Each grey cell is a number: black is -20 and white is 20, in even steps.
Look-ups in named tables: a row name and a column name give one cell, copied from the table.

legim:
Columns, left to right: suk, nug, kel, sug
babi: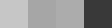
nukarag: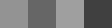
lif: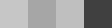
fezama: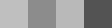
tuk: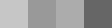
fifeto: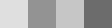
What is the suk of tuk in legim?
11
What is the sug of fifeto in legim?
-3
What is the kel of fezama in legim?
9
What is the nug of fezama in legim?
2
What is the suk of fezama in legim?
10
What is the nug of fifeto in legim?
3
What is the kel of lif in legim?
10
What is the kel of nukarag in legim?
5
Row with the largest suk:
fifeto

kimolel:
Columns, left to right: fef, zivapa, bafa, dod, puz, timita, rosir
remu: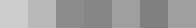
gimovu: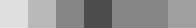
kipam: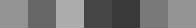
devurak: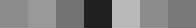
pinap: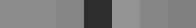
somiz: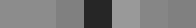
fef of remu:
12
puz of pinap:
3
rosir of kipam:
3
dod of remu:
1
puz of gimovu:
1
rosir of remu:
5
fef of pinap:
2
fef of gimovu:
15
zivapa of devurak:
4

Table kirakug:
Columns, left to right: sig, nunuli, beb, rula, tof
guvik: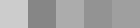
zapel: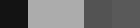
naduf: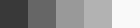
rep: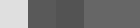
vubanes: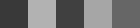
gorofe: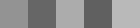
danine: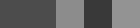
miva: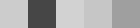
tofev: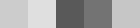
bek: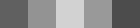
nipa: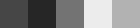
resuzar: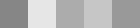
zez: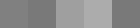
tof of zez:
-1
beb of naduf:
4
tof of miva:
5
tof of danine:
3
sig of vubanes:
-11
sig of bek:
-5
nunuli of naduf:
-4
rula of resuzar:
11
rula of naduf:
8
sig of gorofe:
3
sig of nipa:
-9
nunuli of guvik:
1
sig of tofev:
12
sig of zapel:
-17
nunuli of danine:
-8
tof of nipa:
8
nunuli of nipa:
-14
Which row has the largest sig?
rep

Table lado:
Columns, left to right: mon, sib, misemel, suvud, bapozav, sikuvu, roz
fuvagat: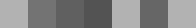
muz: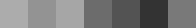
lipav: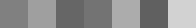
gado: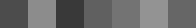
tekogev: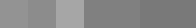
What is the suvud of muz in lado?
-3
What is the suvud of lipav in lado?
-2
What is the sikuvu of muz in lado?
-12
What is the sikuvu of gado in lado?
3
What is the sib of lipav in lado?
5
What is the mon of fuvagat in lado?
8

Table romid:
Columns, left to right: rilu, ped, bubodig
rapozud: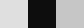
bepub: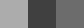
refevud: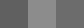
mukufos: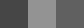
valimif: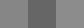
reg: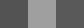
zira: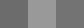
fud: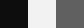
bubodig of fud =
-5
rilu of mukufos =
-9
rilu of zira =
-3
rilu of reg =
-7
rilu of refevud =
-5
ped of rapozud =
-18
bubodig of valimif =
2
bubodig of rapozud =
11
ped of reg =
5
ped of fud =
18
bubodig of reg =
-6
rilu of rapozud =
15
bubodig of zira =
-2
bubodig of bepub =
-3
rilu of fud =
-18

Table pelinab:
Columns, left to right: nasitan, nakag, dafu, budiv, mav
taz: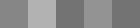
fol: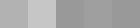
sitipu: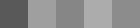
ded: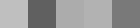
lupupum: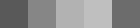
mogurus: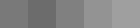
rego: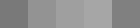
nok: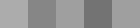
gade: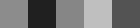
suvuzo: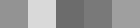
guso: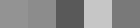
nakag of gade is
-15
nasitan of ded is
10
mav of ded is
-1
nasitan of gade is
2
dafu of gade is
1
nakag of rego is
3
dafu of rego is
5
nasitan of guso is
3
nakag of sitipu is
5
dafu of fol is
4
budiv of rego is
6
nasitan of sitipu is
-6

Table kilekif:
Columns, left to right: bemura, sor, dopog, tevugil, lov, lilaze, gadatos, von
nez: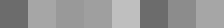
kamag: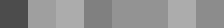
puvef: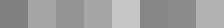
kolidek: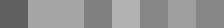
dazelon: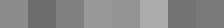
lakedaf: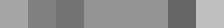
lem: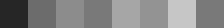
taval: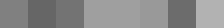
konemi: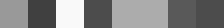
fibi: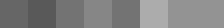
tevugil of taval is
5
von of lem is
-1
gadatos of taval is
-3
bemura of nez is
-3
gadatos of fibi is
3
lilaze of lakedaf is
3
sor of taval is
-4
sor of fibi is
-6
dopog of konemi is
19
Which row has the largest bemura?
lakedaf

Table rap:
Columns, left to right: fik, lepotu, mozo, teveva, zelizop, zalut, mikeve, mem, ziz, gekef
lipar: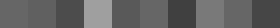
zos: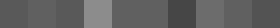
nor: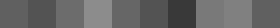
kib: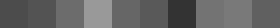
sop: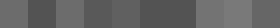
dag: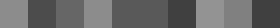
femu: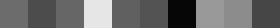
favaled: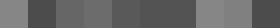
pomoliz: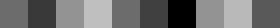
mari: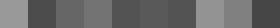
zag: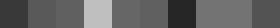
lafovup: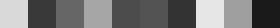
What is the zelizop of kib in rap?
-4
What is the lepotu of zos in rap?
-5
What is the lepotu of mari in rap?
-8
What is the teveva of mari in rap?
-2
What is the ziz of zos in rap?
-5
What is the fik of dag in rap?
2
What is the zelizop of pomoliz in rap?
-3
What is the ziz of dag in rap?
0
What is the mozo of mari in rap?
-4
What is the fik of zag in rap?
-11
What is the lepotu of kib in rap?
-7

